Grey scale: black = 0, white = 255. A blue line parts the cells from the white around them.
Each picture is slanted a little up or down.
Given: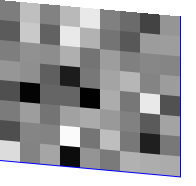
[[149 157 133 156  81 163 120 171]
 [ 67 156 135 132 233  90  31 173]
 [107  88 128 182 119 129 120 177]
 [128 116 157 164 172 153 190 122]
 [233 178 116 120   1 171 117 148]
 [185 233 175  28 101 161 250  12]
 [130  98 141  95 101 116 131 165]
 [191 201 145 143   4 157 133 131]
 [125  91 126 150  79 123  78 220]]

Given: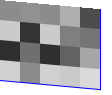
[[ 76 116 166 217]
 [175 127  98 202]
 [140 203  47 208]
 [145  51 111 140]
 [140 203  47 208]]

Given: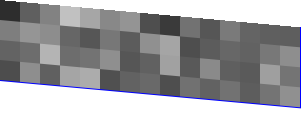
[[ 94 142 116 144]
 [ 95 120 159 116]
 [100  98  90  93]
 [122 103  95 114]
 [ 86  92 138  98]
 [114  78  89 113]
 [ 58 165 161  78]
 [ 78 144  97 105]
 [148  92  86  98]
 [136 119 143  80]
 [166  86 115 172]
 [193 102 109 165]
 [130 141 180  96]
 [ 95 149 109 142]
 [ 45 126  99  77]]

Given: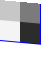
[[123  44]
 [199 244]]

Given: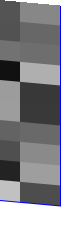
[[135 103 110 175  56  57 105 138 158  77]
 [135 103 110 175  56  57 105 138 158  77]
 [ 84  82 114  17 156 157  99  79  35 193]]

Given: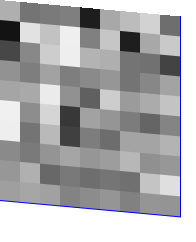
[[110 201  67 163 195 132 179 151 223 148]
 [210 168 113 135 171 101 164 144 196 149]
 [188  30 116 116 155 124 164 183 112 129]
 [168 198 175 150 205 149 109 157 117 149]
 [ 29 128 179 138  96 162 125 150 110 140]
 [127 239 238 126 145  56  64 165 121 131]
 [122 194 205 162 235 213 185 148 104 161]
 [116 226 136 126 169 141 116 122 176 166]
 [175  19  71 146 165 240 238 138 151 159]]

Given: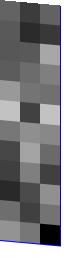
[[ 98  56 167 127 112 194 136 106  64 144 115   1]
 [ 60  43  89 108 116  65 143 164 127  75  64 119]
 [ 99  89  87  92 153 194 119  71  63  41 110 147]]

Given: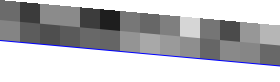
[[182 104]
 [151 134]
 [ 75 137]
 [117 102]
 [214 142]
 [127 154]
 [103 168]
 [119 148]
 [ 30 101]
 [ 60 104]
 [138  90]
 [139  78]
 [ 59  92]
 [107 132]]

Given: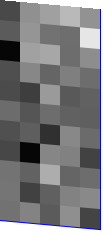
[[146 230 141 109  97  95 107  66 109 137  68]
 [185 110 109 127  89  97 136 129 101 130 143]
 [160 114 167 101 154 109  48 134 173  96  91]
 [144 149 161 135  62  85  94   6  98  65 131]
 [ 73  91   6  79  75 108  80  71 115 117 114]]
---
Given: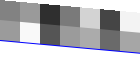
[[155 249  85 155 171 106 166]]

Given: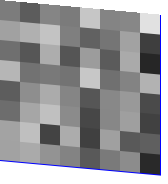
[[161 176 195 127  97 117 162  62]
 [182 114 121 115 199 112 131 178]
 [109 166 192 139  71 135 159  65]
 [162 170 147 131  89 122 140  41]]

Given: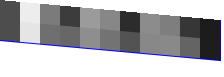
[[ 77 229 111 103 142 115  83 136 137 100  29]]

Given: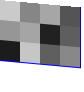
[[150 165  33  94]]

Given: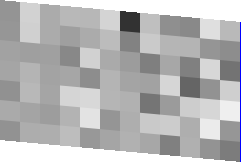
[[150 208 171 159 171 188 130 202 181 180 149 141]
 [165 180 163 166 141 180 164 162 214 101 146 207]
 [170 164 157 179 227 149 174 201 204 174 235 150]]

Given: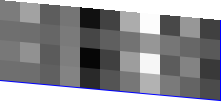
[[111 110 102 122  70  95 115 150 118 103  89]
 [111 110  96 131  41  84 119 178 122 100  75]]

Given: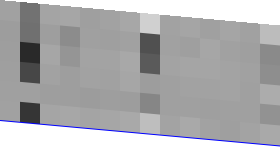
[[157 112 158 140 160 159 161  80 161 159 166 161 159 138]
 [159  71 162 158 162 161 166 157 160 162 162 163 160 172]
 [161  53 165 167 164 166 169 190 163 169 162 159 163 169]]
